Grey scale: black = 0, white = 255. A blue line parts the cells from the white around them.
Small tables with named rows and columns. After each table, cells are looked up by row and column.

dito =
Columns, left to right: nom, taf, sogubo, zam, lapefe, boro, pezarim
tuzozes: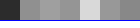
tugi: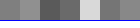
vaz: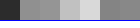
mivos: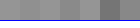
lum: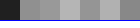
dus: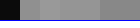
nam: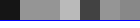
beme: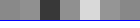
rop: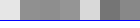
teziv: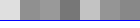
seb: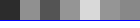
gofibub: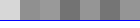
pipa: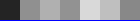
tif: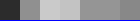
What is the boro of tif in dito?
149
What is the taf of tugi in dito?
144
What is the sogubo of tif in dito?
202
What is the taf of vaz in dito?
144
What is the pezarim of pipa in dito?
136
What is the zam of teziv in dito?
119
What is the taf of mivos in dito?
144
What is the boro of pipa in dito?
191
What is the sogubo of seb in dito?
84
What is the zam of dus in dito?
149
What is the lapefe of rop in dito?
217
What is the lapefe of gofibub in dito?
149
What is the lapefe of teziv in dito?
195
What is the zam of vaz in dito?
193
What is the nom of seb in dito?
44
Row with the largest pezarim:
gofibub

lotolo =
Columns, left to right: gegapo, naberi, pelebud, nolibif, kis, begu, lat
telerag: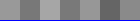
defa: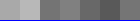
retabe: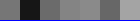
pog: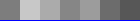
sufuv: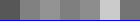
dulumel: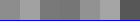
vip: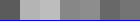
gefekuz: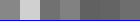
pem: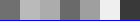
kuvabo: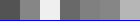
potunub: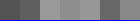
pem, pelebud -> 172
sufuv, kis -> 141
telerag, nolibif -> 121
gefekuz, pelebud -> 113
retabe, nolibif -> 132
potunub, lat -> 136
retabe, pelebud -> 107
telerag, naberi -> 120
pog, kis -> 156
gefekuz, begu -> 100
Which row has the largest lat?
kuvabo

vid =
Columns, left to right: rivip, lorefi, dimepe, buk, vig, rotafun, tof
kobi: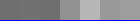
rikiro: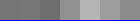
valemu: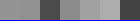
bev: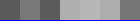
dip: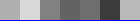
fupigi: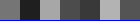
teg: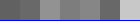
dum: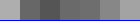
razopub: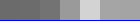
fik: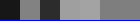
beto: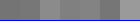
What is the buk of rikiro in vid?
145
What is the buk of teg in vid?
125
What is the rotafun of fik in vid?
126
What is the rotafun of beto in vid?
118
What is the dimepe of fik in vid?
44
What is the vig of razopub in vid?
211
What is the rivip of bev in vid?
90
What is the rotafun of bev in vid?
173
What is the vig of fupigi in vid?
57
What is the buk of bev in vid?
176
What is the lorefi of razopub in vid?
108
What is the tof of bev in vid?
117
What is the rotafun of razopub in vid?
165
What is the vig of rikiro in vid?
181
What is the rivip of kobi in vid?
111
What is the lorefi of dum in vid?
103
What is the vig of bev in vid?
183
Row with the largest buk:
bev

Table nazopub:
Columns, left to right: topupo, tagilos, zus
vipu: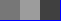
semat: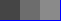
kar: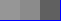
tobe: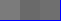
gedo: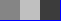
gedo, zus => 60
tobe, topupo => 123
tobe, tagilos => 106
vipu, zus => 64
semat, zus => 138
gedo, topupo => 133
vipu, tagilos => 156
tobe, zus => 111
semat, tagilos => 109
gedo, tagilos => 192
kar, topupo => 150
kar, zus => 96
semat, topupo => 69

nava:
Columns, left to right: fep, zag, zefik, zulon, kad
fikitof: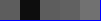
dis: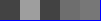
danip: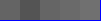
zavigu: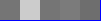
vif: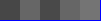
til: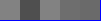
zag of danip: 84
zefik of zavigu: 117
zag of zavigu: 204
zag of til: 79
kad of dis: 119
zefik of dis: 66
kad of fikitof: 113
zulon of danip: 106
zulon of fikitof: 97
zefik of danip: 101

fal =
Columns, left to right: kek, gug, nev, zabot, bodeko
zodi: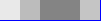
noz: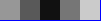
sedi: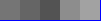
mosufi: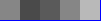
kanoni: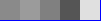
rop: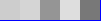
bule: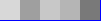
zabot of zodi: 132
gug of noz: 89
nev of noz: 17
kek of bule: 216
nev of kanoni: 128
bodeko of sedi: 162
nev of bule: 200
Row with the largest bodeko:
kanoni

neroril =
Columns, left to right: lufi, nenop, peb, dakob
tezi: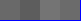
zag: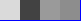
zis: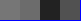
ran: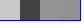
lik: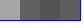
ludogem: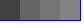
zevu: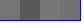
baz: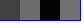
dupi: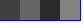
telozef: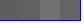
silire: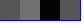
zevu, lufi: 116
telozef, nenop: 97
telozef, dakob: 100
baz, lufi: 64
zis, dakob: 81
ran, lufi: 199
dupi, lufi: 63
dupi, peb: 42
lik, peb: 83
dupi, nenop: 101
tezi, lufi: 105
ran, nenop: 66
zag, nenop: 66
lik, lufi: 165
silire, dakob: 86
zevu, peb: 119
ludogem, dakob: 131

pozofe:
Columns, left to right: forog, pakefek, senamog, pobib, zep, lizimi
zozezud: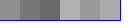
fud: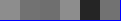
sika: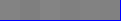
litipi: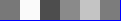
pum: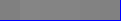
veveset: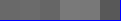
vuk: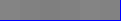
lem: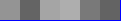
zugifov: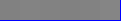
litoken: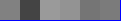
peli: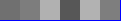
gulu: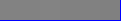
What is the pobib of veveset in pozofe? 121
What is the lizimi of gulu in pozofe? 128
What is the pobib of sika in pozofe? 128
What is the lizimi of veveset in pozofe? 88
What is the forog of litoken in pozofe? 129
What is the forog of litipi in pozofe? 120
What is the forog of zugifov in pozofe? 129
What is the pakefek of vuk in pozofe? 129
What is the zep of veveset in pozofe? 120
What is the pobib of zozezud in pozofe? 177
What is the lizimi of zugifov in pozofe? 133
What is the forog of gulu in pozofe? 130
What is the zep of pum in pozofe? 130
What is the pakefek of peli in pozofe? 125
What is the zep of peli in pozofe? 178
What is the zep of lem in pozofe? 121
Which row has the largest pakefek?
litipi

